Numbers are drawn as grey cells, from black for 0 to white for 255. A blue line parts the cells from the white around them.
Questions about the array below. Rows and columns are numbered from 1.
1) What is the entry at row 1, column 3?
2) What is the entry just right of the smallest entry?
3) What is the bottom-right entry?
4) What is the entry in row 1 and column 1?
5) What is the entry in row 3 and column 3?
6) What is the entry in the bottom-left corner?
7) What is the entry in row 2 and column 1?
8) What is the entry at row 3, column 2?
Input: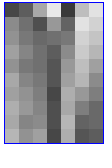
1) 168
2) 190
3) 93
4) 71
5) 105
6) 182
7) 139
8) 120

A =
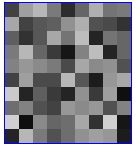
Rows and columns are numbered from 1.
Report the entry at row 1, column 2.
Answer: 159
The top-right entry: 122
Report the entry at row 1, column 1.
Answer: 66
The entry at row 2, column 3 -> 87
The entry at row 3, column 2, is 50
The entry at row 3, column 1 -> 95
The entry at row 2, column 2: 66
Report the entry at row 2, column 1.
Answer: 167
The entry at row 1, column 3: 183

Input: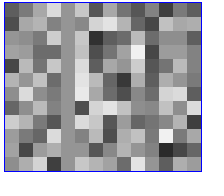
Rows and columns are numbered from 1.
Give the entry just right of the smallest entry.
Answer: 71
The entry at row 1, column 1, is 94
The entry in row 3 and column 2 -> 142
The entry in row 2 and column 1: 78
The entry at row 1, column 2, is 122
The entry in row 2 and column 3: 180
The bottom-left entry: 142
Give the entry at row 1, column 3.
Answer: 168
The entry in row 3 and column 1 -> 149
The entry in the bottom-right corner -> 156
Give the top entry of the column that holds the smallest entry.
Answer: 63
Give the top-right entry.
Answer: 94
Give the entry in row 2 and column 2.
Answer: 168
